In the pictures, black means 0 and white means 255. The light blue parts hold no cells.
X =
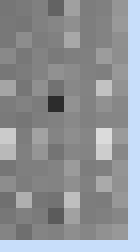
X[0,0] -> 118
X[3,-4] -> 127
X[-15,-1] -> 149
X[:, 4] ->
[160, 143, 168, 127, 139, 136, 146, 137, 142, 134, 155, 143, 191, 161, 142]
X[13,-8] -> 119
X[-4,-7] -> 125
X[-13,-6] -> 125
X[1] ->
[120, 118, 129, 134, 143, 126, 131, 153]
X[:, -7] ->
[122, 118, 141, 120, 124, 118, 130, 118, 125, 128, 127, 125, 175, 128, 111]
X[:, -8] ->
[118, 120, 120, 137, 119, 165, 124, 122, 203, 185, 118, 141, 112, 119, 132]
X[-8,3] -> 129
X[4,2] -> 131
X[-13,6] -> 131
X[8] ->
[203, 125, 162, 132, 142, 134, 219, 154]
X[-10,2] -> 144
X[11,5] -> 129
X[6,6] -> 145
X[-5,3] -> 131
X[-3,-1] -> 151
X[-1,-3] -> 134
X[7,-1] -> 134
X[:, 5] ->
[125, 126, 126, 128, 129, 131, 130, 129, 134, 132, 125, 129, 125, 125, 134]
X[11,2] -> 132
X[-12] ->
[137, 120, 131, 122, 127, 128, 156, 142]
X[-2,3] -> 91
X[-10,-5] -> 114
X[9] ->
[185, 128, 149, 116, 134, 132, 205, 135]

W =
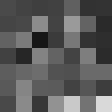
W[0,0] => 74
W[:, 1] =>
[67, 72, 123, 38, 103, 133, 138]
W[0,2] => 63
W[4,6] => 106
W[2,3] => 59
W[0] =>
[74, 67, 63, 65, 96, 50, 51]
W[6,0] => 73
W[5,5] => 86
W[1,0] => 69
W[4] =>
[93, 103, 109, 82, 80, 106, 106]
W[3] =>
[65, 38, 131, 99, 67, 126, 43]

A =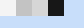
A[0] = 244
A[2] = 214

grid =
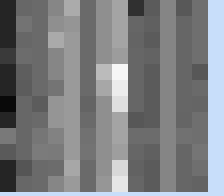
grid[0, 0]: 37
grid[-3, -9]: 154
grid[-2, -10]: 108
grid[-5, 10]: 133
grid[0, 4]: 171
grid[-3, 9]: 96
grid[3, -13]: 58
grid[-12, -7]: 143
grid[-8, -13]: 37
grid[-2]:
[37, 85, 106, 108, 167, 106, 144, 216, 98, 91, 133, 102, 111]
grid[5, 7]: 236
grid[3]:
[58, 108, 106, 134, 154, 106, 143, 156, 102, 99, 133, 102, 111]
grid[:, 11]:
[88, 102, 102, 102, 102, 102, 102, 101, 113, 102, 102, 102]
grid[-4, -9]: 154
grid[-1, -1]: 99
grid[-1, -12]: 103
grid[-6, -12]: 103
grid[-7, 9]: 91
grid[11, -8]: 106
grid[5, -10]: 116
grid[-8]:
[37, 94, 106, 134, 154, 106, 187, 246, 102, 91, 133, 102, 87]
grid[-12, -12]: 103
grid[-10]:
[37, 103, 106, 170, 154, 106, 143, 164, 100, 91, 133, 102, 111]
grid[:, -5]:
[48, 102, 100, 102, 102, 102, 102, 87, 108, 102, 98, 102]
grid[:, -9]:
[171, 149, 154, 154, 154, 154, 154, 154, 154, 154, 167, 154]
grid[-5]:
[37, 103, 106, 149, 154, 106, 143, 164, 87, 91, 133, 101, 111]
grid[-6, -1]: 101
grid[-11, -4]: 96
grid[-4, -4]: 108
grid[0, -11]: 106
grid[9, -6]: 158
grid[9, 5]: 115
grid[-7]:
[37, 92, 106, 116, 154, 106, 167, 236, 102, 91, 133, 102, 106]

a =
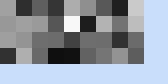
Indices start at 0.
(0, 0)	161
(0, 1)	46
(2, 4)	66
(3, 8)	93
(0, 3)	53
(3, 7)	147
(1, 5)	29
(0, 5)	143

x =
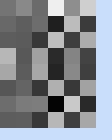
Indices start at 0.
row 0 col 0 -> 116
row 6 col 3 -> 4
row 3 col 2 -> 161
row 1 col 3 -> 31
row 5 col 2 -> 55
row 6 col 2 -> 125
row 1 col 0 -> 104
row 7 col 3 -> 183
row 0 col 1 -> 137
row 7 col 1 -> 94
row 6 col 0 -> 109
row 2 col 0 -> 93
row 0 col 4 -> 142
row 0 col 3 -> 239

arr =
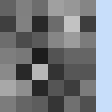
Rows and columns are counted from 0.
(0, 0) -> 99
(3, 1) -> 120
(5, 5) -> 124
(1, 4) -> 194
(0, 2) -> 109
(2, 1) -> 75
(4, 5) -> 85
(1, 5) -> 61
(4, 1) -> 40
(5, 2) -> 39
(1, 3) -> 108
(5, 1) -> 143

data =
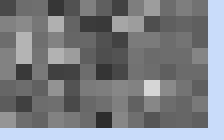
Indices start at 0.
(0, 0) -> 74
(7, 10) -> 99
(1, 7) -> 166
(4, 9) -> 109
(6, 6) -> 112
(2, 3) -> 131
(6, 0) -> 92
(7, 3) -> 131
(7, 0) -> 149
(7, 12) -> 96
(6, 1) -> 64
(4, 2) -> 122
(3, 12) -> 133
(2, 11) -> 115
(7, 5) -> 107
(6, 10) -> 110
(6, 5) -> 105
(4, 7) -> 72
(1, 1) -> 138
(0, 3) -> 55
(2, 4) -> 102
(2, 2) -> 111
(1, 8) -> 156
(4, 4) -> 67
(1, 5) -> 60
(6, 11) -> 101
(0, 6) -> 96
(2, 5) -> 105
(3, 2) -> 115
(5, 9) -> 214
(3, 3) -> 177
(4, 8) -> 113
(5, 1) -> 108

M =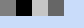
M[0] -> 125
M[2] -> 196
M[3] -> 103

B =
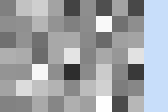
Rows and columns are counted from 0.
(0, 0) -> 128
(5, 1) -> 220
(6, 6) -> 254
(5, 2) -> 193
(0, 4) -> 67
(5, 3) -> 179
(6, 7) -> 75
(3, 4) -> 228
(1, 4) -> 128
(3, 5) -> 132
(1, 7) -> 113
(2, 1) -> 146
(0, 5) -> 142
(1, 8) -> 142
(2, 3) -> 168
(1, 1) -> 144
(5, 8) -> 135

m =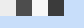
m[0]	237
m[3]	59
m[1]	77
